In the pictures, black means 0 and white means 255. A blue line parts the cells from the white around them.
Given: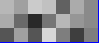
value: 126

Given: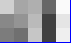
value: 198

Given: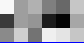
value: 239

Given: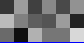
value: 118

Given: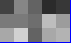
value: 99

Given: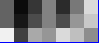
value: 218

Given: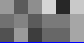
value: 103
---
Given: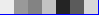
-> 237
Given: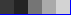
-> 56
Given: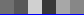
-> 112
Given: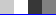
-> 203
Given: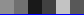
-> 143
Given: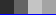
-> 45
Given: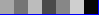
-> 167
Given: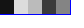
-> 19
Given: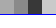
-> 170
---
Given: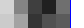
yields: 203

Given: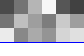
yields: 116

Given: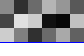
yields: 68

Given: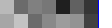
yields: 166

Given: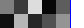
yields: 16

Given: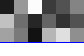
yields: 193
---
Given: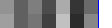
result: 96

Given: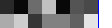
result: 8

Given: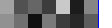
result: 81

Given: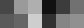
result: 154

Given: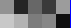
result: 36

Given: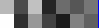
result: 75
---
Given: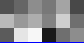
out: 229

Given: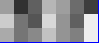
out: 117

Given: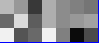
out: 84

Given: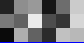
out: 174

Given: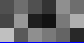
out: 89

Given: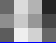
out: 239
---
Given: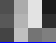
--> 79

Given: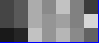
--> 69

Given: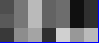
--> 78

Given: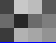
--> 67

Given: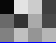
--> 7

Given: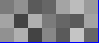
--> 123

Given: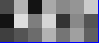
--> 75

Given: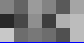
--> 131

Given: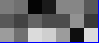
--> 124
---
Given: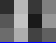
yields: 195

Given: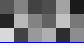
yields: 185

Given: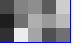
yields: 112

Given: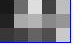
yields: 169

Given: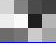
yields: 249

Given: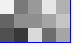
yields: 143

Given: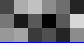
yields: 25

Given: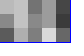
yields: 195
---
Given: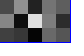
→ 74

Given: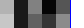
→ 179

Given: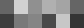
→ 101

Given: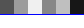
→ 83

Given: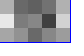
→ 177

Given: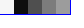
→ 246
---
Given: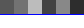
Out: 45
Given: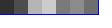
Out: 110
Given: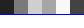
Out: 67
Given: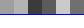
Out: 112
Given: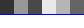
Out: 101
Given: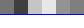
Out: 127
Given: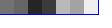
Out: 239
